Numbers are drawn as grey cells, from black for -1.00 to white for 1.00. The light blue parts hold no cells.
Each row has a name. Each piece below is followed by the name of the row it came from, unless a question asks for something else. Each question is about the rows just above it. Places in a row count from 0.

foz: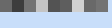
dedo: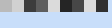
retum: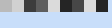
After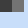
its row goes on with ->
[ 0.54 -0.35 -0.26  0.64 -0.18 -0.10]
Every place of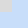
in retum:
4 7

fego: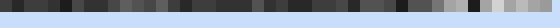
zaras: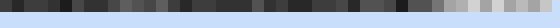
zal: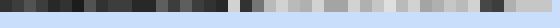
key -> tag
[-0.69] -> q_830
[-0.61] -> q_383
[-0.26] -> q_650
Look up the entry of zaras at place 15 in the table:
q_830
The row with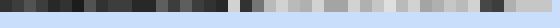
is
zal
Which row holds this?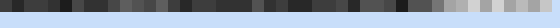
zaras
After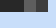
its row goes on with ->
[-0.26 -0.52 -0.61 -0.69  0.65 -0.61 -0.08  0.46  0.65  0.46  0.38  0.65
  0.29  0.29  0.65  0.38  0.55  0.75  0.46  0.65  0.29  0.38  0.55  0.46
  0.65 -0.44 -0.52  0.38  0.55  0.55  0.55]
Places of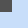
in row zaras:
11 21 30 31 34 35
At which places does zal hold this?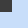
1 3 9 10 14 16 41
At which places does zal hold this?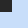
4 11 12 18

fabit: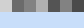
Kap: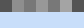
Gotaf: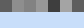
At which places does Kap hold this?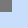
2 4
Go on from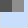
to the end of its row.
[-0.06  0.19 -0.06  0.29 -0.34]
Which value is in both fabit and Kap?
[-0.34]

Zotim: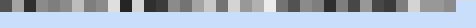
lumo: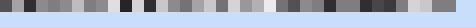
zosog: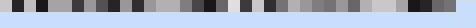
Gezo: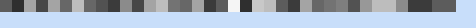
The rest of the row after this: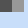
[ 0.48  0.48  0.09 -0.54 -0.54 -0.28 -0.28]
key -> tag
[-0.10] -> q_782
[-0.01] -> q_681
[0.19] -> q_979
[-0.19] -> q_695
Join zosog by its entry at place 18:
q_695
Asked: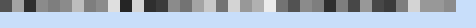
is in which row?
Zotim

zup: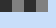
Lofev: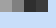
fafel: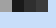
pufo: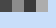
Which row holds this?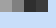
Lofev
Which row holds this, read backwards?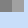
Lofev
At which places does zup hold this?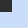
0 2
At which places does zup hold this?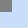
1 3

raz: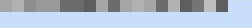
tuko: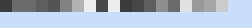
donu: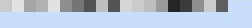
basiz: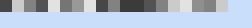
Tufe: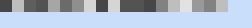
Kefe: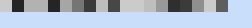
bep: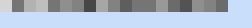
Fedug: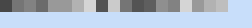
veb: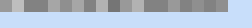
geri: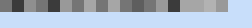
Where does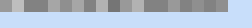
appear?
veb
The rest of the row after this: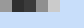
[-0.26]
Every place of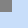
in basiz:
2 9 13 17
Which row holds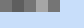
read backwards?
geri

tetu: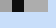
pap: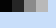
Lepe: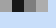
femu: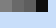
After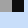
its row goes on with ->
[0.36 0.36]
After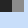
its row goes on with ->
[0.45]
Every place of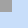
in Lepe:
0
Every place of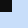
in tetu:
1
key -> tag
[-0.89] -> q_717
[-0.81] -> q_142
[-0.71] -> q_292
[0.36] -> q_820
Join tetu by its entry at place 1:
q_717
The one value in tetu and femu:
[-0.89]

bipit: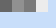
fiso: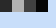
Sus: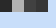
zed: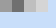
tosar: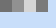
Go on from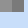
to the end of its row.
[0.85]
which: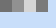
tosar

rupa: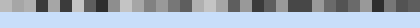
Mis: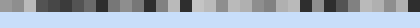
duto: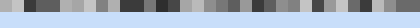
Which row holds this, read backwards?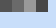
rupa
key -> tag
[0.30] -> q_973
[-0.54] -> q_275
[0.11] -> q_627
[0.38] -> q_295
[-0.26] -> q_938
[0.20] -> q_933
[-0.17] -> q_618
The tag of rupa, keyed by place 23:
q_933
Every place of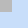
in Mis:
2 14 17 19 24 30
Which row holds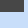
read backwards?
rupa
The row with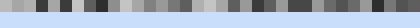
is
rupa
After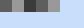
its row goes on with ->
[-0.44 -0.44  0.20 -0.17 -0.35 -0.17  0.20 -0.64 -0.07 -0.35 -0.26]

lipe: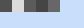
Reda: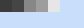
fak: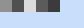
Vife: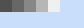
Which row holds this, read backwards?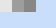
Reda
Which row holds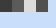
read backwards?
fak
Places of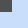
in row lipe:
0

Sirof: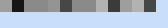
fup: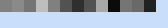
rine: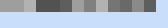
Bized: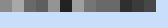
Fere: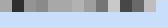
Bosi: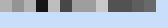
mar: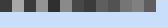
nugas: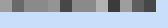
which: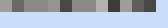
nugas
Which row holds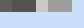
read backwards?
Bosi
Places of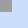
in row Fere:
7
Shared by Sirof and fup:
[0.08]
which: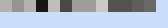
Bosi
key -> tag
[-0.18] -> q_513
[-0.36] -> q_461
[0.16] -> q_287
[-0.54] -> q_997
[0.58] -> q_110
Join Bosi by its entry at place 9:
q_461

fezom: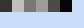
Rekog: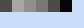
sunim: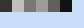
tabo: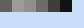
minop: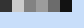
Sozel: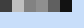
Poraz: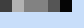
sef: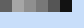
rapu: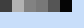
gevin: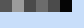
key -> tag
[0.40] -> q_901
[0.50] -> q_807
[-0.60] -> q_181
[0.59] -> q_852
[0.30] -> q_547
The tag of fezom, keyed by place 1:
q_807
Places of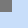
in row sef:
3
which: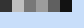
sunim
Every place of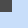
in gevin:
2 4
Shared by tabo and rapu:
[-0.51]
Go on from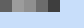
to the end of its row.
[-0.86]
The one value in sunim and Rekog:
[-0.06]

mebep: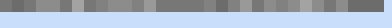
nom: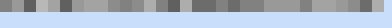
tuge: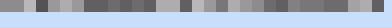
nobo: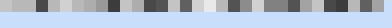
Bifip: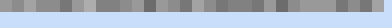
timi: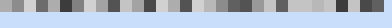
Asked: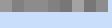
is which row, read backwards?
mebep
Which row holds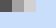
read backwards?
timi

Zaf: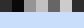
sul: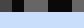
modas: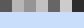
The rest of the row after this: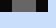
[-0.93 -0.20]
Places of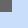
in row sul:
2 3 6

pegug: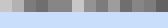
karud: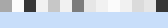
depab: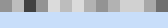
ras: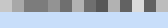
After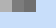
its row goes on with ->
[ 0.05  0.05  0.56  0.15 -0.03  0.23 -0.13  0.05 -0.03 -0.23]
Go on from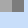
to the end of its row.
[-0.03  0.15 -0.13  0.40 -0.13 -0.32  0.40 -0.23  0.72 -0.23  0.48]

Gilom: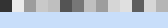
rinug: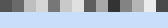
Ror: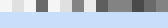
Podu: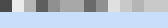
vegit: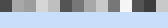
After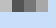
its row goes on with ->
[ 0.58 -0.07  0.92 -0.34 -0.52  0.58]
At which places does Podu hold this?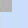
2 11
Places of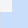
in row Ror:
0 2 4
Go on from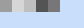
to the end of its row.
[ 0.32  0.58 -0.07  0.92 -0.34 -0.52  0.58]
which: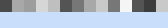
vegit

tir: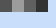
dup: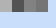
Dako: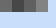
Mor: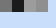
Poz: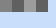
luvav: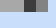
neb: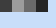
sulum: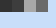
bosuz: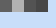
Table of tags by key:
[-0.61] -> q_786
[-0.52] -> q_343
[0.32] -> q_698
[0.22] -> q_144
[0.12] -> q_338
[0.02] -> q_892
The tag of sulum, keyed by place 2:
q_698
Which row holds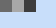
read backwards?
sulum
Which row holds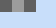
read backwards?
Poz

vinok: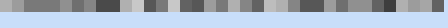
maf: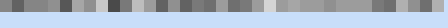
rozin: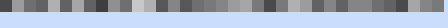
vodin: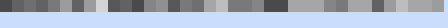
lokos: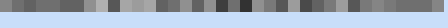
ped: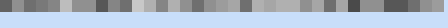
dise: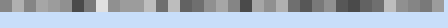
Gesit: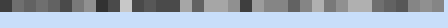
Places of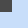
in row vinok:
8 9
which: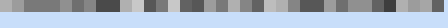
vinok
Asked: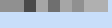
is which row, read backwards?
ped

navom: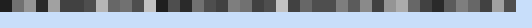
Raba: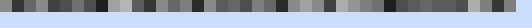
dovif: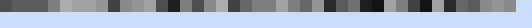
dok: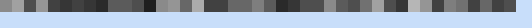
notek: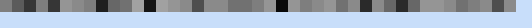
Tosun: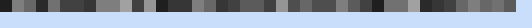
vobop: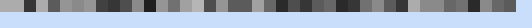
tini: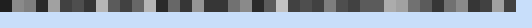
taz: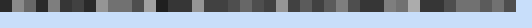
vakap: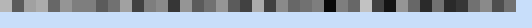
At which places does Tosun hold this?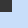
7 14 15 18 36
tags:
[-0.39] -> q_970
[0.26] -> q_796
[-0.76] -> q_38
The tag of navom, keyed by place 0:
q_38

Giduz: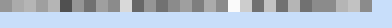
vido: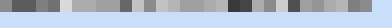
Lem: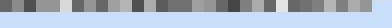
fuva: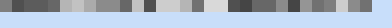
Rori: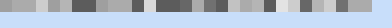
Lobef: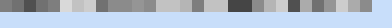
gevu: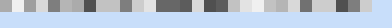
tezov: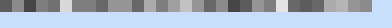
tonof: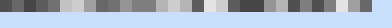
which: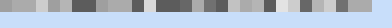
Rori
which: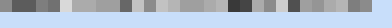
vido
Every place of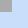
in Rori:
1 2 9 10 16 20 29 30
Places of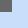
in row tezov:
8 11 17 24 26
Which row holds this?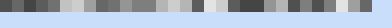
tonof
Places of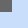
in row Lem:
0 6 8 18 22 24
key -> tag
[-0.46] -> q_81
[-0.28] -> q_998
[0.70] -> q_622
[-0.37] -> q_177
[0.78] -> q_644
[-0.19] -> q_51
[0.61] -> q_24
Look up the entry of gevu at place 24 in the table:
q_622

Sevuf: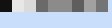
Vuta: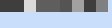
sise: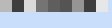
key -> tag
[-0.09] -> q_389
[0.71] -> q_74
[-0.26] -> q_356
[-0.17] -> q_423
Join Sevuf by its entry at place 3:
q_423
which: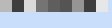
sise
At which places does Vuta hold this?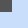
5
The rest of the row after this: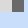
[ 0.09  0.09 -0.26  0.26 -0.09]
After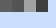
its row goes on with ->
[0.00]
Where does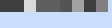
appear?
Vuta

